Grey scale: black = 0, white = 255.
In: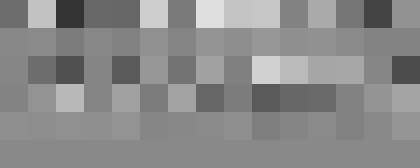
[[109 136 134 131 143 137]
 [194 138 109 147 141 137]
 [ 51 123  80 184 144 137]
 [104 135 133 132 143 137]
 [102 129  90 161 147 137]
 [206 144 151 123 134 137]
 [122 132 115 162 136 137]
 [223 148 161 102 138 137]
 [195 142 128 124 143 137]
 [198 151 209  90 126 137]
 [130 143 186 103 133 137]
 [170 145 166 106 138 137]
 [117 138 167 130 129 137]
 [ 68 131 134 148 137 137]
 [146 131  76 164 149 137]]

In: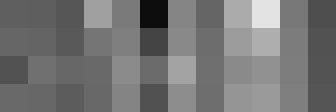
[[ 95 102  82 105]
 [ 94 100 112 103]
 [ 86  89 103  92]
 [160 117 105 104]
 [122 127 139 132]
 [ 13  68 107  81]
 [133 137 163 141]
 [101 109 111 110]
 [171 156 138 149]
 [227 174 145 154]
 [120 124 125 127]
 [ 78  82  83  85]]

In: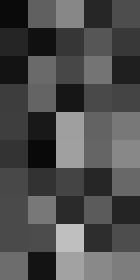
[[ 10  37  19  61  62  51  72  74  74 109]
 [ 96  16 106 100  24   9  50 120  76  19]
 [135  54  71  22 159 160  68  42 191 162]
 [ 38  86 116  73  99 101  38  91  45 137]
 [ 77  56  31  68 120 136 104  36  77 125]]

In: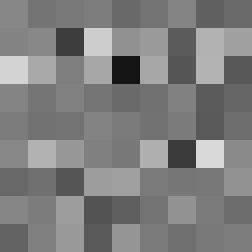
[[135 131 211 132 124 136 105 133  99]
 [116 136 169 117 114 178 112 124 128]
 [121  61 126 129 115 152  86 157 153]
 [125 205 166 117 131 128 157  83  90]
 [105 145  20 106 122 120 160  95 149]
 [115 154 166 113 114 175 122 116 122]
 [132  91  86 130 123  59 119 146 112]
 [ 96 177 179  91  89 217 120 123 121]
 [106 160  88 102 110 138 146 109 125]]

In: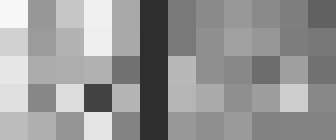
[[247 209 231 224 188]
 [151 155 172 135 175]
 [198 179 173 221 149]
 [240 238 177  66 228]
 [168 169 114 180 131]
 [ 46  46  46  46  46]
 [121 121 184 181 153]
 [138 143 143 170 142]
 [152 160 136 143 154]
 [138 150 109 158 130]
 [127 125 159 206 132]
 [ 97 120 113 136 132]]

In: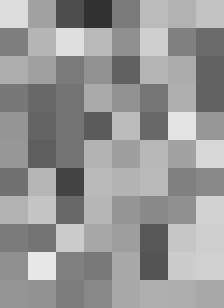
[[220 126 173 120 149 151 113 178 123 144 149]
 [161 181 159 104 100  94 182 196 116 231 146]
 [ 77 223 122 115 115 115  67 104 203 128 124]
 [ 49 185 146 170  91 178 186 182 167 121 136]
 [122 143  96 145 188 158 179 149 158 169 169]
 [187 207 180 117 104 184 185 137  87  84 175]
 [178 128 172 175 227 162 128 144 198 204 173]
 [194 107  99  98 150 215 136 210 206 208 168]]

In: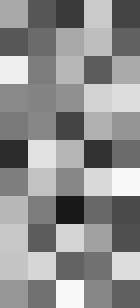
[[169  88 238 137 121  43 127 184 199 197 150]
 [ 86 107 125 132 135 225 194 124  92 214 113]
 [ 58 168 183 144  68 181 135  24 212  99 248]
 [202 190  92 211 176  50 217 104 161 113 135]
 [ 68  97 171 220 149 107 249  75  80 220  96]]
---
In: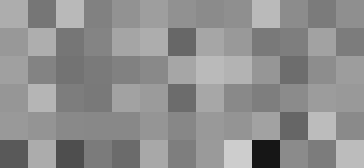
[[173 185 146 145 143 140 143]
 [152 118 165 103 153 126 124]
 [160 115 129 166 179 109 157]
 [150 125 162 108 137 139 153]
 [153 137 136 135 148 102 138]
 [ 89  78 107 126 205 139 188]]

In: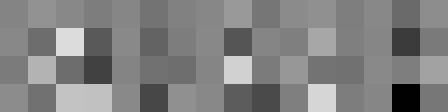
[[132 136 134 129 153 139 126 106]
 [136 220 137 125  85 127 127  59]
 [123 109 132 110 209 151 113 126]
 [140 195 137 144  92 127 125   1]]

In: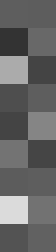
[[ 94]
 [ 51]
 [171]
 [ 78]
 [ 68]
 [115]
 [ 92]
 [219]
 [ 83]]

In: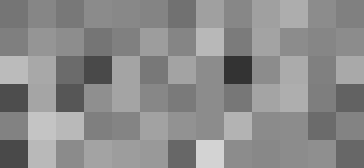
[[117 120 136 113 135 173 128]
 [127 141 128 133 123 140 140]
 [187 107 164 163  51 171 169]
 [ 77  86 164 122 119 174  98]
 [130 185 132 146 179 140 131]
 [ 73 139 157 103 140 140 103]]

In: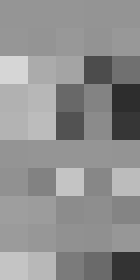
[[149 149 148]
 [150 152 152]
 [214 164 112]
 [177 104  45]
 [179  82  54]
 [148 149 148]
 [145 196 188]
 [158 140 132]
 [155 145 151]
 [196 123  51]]

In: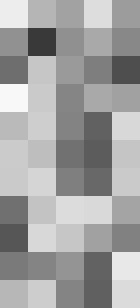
[[237 162 156]
 [145 144 136]
 [110 154  78]
 [248 133 161]
 [186 131 216]
 [203 113 197]
 [202 127 202]
 [112 220 164]
 [ 86 198 129]
 [122 148 232]
 [183 132 219]]

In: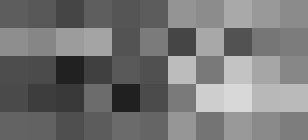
[[ 93  69  85 148 169 139]
 [142 156  83  69  82 124]
 [ 77  33  89 188 195 135]
 [ 74  57  32 122 216 186]
 [ 99  79 107 150 153 125]]

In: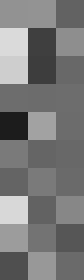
[[146  98]
 [218 142]
 [206 104]
 [109 109]
 [ 28 108]
 [122 104]
 [100 106]
 [216 135]
 [156  86]
 [ 79 106]]

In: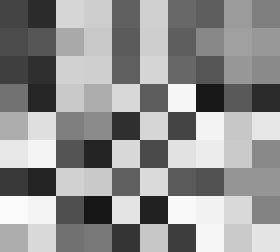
[[ 68 214  96 104 155]
 [ 75 169  90  94 160]
 [ 63 209  95 103 151]
 [114 200 215 246  89]
 [173 127  47  68 199]
 [232  84 216 226 202]
 [ 57 209  96  90 149]
 [251  79 228 249 217]
 [173 113  52  61 202]]
